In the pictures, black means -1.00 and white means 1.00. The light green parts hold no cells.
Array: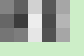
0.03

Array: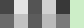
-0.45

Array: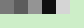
-0.06

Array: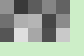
0.15

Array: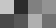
0.55

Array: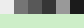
0.86
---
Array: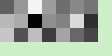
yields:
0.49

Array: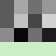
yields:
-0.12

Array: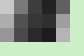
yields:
-0.68

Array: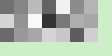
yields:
0.31

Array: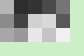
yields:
0.82

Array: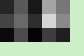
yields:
-0.97

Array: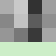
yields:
-0.55

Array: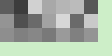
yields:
0.06

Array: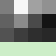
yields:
-0.64
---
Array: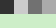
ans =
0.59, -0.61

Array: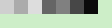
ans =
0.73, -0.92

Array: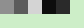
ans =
0.66, -0.90

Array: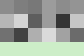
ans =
0.71, -0.59

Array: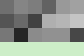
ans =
0.54, -0.71

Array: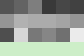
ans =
0.84, -0.55

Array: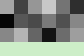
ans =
0.57, -0.95

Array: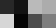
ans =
0.68, -0.96

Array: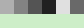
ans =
0.76, -0.75
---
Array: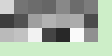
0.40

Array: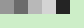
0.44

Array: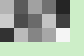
-0.17

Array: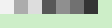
-0.32

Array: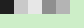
0.81

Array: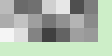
-0.07

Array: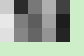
-0.27

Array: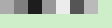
0.19

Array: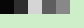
0.67
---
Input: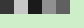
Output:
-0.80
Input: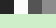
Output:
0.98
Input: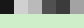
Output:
-0.37
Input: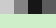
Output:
0.03
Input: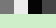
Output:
0.85
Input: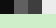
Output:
-0.25
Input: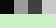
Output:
0.22
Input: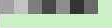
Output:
0.10
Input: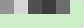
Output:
-0.38
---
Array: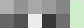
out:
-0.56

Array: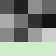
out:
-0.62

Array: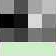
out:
0.70

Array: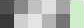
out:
0.41

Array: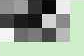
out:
0.65

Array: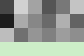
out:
0.38

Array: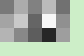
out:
0.94

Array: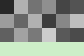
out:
0.06
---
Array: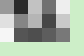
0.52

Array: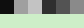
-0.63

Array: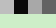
-0.92

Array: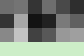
-0.14

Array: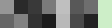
0.50

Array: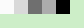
-0.13

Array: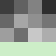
-0.24

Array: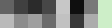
0.56

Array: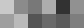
0.36

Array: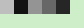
0.16
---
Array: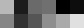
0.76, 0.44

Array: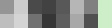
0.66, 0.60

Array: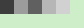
0.64, 0.43

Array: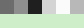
0.97, 0.66

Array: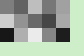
0.84, 0.61

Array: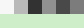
0.94, 0.45

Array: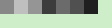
0.50, 0.17

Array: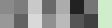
0.70, 0.58
